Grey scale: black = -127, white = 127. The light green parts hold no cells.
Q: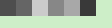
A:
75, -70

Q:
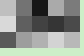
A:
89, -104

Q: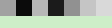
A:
89, -116

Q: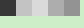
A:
90, -72

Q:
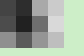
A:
89, -94

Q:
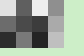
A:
110, -91

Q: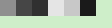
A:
101, -101
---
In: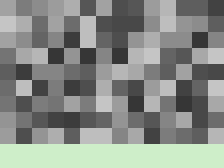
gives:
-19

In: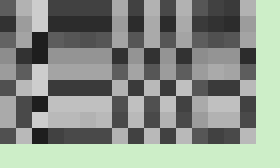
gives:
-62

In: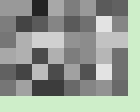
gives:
5

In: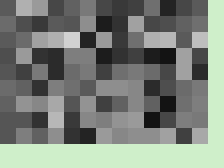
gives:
34

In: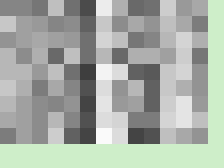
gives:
63

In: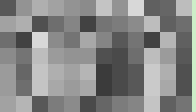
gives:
68

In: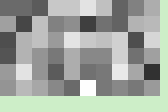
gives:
8

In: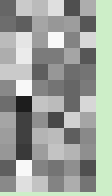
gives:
3
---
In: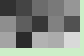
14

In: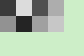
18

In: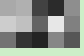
77

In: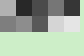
-1

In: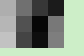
54

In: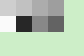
122

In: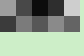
-68
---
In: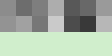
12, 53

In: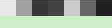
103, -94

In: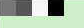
-8, -126

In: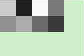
76, -68

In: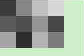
-67, -2

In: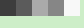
-66, 120

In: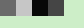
-21, -58
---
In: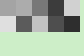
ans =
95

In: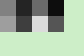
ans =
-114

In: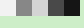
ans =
114

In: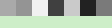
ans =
113

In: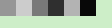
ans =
76

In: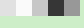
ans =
97
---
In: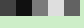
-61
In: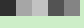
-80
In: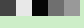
-60
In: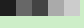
-97
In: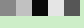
8
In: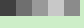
-63
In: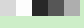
88
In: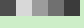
-50
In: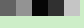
-28
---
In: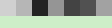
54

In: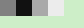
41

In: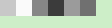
72

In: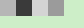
54

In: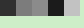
11

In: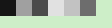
66

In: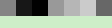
54

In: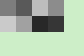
61

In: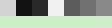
83
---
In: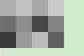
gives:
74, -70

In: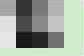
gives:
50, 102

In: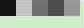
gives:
24, -108

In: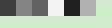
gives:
48, -64

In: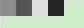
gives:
-91, 13

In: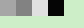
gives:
-122, 38
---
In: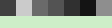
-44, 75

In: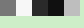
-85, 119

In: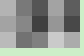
-63, 74

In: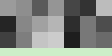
53, 76

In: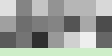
4, 110

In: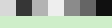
110, 110
